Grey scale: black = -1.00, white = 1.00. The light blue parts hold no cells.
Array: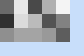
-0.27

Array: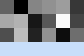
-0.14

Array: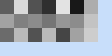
0.61

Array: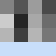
-0.07

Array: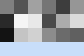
-0.25

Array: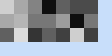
-0.50

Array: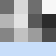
-0.40
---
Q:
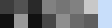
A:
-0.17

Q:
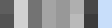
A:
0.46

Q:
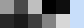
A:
0.03

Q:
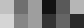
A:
-0.21

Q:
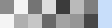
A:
0.18

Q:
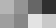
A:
0.78
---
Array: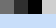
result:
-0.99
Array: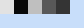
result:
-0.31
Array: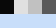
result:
0.51
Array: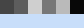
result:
0.46
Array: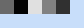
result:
0.01
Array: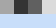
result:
-0.25
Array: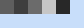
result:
0.55
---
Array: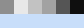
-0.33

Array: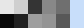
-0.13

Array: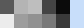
-0.91

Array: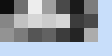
-0.43

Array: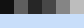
0.04

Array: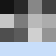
0.55

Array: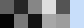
-0.34

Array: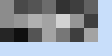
-0.61

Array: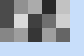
0.52

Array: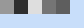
-0.26
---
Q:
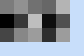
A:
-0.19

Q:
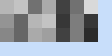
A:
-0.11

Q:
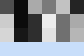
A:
0.52

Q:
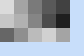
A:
-0.30

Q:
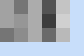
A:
-0.35

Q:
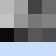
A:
-0.48

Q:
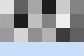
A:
0.59

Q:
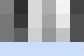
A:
0.90
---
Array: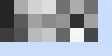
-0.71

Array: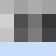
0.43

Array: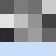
-0.30

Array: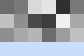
-0.15

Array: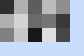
-0.63

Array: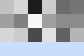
0.51

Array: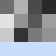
-0.14
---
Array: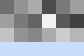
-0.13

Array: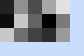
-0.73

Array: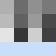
0.38

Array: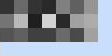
-0.60

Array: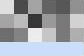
0.75

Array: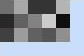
-0.14

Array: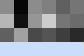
0.10

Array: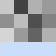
0.57

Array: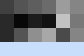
-0.50

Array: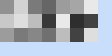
0.14
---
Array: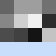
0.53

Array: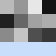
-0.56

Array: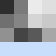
0.31

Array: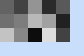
-0.48

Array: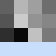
-0.05

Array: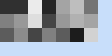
0.65

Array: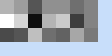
-0.05

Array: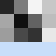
0.82

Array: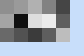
0.48

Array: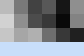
-0.75
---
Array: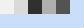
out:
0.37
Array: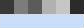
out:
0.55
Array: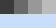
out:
0.19
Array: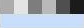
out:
-0.38
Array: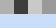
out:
0.58
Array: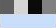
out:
-0.92
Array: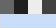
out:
0.86
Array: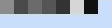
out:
0.68
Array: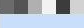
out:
-0.53
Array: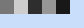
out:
0.18
